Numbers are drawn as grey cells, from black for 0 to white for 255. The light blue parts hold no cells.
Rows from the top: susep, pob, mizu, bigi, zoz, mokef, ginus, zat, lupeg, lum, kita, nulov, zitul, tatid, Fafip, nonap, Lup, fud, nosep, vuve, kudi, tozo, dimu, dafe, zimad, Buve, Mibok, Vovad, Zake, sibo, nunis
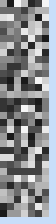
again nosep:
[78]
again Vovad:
[193]
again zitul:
[52]
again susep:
[245]
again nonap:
[40]
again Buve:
[138]

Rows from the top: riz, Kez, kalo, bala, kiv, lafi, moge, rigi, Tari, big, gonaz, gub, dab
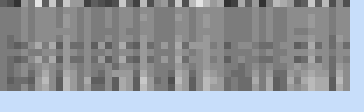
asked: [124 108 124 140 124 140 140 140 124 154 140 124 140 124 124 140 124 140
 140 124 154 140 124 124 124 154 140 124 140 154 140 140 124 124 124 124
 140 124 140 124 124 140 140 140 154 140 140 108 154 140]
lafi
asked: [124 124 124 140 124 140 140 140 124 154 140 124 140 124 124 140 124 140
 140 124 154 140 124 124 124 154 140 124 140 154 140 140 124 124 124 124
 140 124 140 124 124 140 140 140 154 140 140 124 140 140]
kalo
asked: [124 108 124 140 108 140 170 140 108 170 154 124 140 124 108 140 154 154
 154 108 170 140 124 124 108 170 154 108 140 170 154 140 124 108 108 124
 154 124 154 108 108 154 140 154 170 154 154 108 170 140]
gonaz
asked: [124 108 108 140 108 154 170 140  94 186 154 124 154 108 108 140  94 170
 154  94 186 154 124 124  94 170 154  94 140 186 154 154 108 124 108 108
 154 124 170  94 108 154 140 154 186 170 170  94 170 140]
dab

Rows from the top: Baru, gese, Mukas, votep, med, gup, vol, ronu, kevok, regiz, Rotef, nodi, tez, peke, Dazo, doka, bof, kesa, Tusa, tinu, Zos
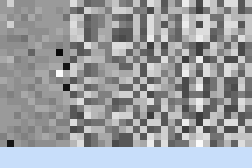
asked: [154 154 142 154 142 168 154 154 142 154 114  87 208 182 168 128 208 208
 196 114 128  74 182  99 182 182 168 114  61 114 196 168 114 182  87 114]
gese
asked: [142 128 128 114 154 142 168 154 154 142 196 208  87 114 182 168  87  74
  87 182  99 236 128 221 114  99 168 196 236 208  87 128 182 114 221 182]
gup
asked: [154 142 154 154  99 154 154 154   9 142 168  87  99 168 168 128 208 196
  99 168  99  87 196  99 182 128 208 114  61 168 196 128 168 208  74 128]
ronu
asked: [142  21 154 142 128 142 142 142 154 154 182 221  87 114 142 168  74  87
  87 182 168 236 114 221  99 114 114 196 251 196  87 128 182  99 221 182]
Zos
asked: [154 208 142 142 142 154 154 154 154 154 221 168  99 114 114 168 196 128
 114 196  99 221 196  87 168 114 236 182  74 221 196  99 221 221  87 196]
Baru
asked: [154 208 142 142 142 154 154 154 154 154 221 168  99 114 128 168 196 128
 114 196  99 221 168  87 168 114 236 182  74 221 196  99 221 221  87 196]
votep

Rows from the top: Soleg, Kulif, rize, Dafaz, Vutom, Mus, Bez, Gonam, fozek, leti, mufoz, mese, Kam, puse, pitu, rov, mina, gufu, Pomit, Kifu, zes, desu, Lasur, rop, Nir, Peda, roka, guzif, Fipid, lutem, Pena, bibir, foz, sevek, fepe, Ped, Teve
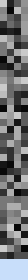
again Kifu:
[79]
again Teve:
[79]
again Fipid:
[120]
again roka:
[147]
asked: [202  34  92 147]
Soleg
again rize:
[147]
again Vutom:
[21]

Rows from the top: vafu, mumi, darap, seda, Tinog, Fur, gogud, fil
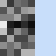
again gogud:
[141]
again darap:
[129]
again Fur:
[69]
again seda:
[14]
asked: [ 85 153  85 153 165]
mumi
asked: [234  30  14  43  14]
seda

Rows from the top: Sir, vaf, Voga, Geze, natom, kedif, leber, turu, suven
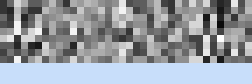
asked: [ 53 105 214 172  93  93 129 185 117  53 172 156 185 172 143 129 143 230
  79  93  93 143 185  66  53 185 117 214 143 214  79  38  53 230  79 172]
Sir
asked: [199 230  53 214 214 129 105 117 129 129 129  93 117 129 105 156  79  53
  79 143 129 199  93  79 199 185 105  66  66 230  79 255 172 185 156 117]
kedif
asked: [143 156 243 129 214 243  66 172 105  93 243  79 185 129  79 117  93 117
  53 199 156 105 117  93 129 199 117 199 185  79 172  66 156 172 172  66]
natom

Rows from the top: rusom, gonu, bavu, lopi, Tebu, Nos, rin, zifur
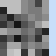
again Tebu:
[139]
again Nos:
[51]
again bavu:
[139]
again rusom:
[190]

